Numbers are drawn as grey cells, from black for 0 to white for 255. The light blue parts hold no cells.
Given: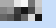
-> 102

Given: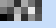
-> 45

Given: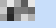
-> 138

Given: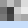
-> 71

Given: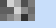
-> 168

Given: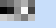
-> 164

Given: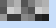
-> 125

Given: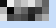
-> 30

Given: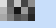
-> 82
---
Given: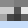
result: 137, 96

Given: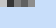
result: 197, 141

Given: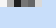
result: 245, 217

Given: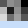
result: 87, 87

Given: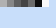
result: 177, 249

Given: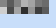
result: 132, 91

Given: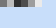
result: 118, 234

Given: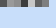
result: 85, 126
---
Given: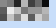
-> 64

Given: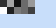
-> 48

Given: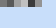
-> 120

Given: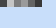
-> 100

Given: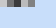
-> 129

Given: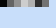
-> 100
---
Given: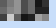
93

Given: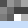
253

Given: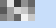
102

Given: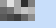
60

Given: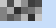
116

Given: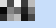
188
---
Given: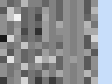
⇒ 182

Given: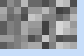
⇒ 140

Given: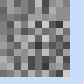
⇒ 143

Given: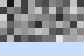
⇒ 164

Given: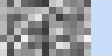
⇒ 184
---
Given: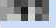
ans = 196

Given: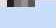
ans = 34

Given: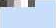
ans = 124

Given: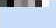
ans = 11

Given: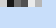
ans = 23

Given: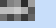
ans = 71

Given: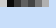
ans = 10

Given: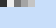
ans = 238

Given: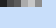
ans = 75
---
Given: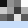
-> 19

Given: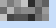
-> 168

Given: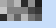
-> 170

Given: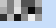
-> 196

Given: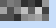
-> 96

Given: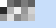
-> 255

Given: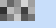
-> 175
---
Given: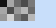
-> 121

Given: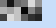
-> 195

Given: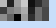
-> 2

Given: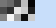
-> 162

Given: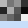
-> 75

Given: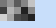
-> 75

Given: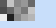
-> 136
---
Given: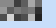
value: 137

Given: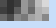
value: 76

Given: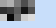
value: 163

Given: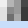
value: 239

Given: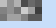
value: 190

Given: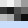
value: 229

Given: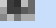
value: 203

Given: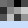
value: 110

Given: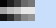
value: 4
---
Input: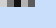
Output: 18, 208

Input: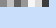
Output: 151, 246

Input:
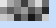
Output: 155, 228

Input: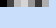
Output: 213, 213

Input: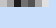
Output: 113, 224

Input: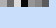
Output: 8, 219

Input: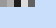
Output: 30, 221

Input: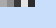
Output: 58, 228
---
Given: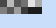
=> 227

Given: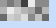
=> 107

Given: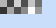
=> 196

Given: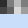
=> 187

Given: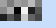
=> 31

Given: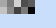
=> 77

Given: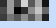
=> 197

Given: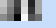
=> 52

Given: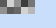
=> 61

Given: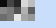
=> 177
